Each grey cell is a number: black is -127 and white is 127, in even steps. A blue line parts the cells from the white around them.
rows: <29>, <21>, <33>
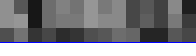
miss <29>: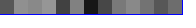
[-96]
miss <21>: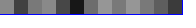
[16]
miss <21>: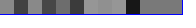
[-33]
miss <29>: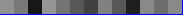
[-56]
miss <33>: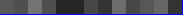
[-83]
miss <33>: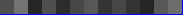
[-25]
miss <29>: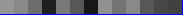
[1]

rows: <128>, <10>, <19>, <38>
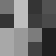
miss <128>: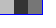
[-45]
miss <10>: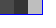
[-67]

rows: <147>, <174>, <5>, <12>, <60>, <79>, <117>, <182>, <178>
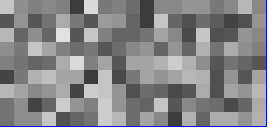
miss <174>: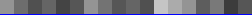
[28]
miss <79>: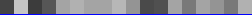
[62]
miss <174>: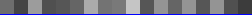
[-34]

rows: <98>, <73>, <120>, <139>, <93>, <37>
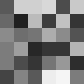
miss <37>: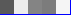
[-59]
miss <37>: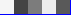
[4]
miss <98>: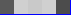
[88]
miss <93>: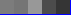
[-82]
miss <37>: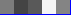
[109]
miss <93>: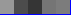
[-82]
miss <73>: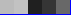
[-66]

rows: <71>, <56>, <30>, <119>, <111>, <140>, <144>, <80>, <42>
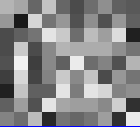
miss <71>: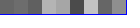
[-38]
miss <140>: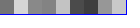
[-59]
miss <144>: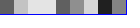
[-3]
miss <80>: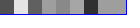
[79]
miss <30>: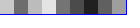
[92]

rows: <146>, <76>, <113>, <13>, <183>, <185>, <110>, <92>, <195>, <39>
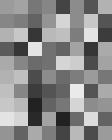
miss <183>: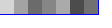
[77]
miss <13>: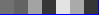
[-36]
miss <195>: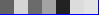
[-86]
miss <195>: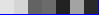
[92]

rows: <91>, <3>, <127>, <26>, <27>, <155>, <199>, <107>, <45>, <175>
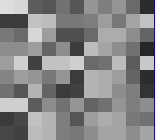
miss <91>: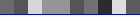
[-1]
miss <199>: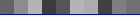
[-76]
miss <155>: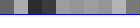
[5]
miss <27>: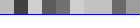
[72]

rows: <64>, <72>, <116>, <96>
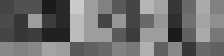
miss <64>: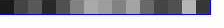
[74]
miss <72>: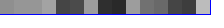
[-72]
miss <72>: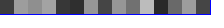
[-52]
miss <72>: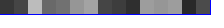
[15]

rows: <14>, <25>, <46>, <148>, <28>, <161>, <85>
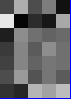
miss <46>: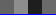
[-15]
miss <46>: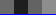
[-15]
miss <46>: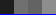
[-21]
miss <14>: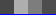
[-110]
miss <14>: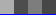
[-110]

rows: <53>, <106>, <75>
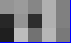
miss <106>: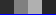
[20]
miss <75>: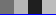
[-6]
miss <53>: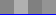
[27]
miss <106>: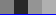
[-82]
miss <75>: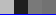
[54]
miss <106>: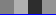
[-88]

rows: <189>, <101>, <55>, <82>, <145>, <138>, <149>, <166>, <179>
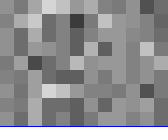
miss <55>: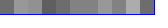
[9]
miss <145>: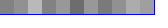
[-54]
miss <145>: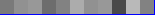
[31]
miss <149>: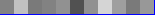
[-11]
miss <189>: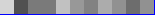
[38]

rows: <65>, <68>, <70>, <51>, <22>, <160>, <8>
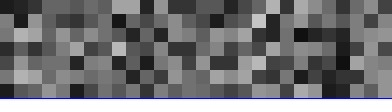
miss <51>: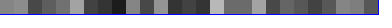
[-83]
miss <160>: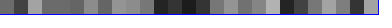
[-67]
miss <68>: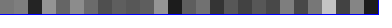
[-105]
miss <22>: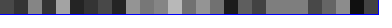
[28]
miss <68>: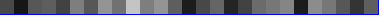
[-48]

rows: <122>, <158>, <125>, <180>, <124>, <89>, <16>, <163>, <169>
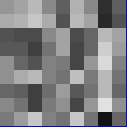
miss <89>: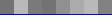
[63]
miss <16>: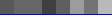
[-18]

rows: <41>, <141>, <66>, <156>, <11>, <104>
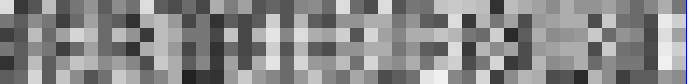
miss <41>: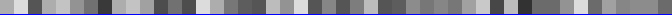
[-26]
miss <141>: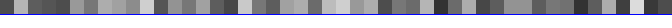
[106]
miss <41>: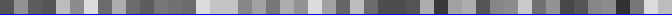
[-2]
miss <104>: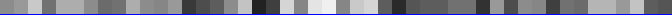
[39]

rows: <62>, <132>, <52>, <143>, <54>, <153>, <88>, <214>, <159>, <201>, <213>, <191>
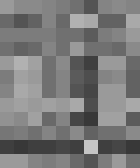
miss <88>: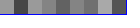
[33]
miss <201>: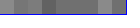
[4]
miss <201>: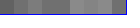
[-9]
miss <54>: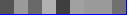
[10]
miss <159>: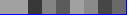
[18]

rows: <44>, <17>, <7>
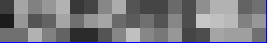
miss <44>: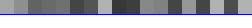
[44]
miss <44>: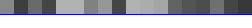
[15]
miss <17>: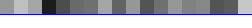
[57]
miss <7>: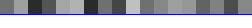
[-7]
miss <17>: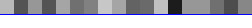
[-36]

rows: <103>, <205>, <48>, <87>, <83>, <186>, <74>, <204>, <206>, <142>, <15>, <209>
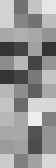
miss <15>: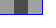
[20]
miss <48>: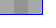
[47]
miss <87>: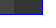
[33]
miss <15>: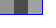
[27]

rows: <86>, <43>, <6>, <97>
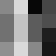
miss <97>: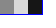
[16]
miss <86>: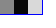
[-57]

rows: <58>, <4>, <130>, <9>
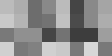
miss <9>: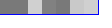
[87]
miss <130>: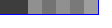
[-58]
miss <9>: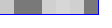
[1]
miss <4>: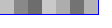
[-52]

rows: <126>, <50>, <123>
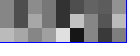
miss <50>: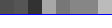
[66]
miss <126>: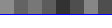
[18]
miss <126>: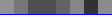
[-35]
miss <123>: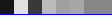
[-1]
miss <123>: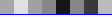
[-1]

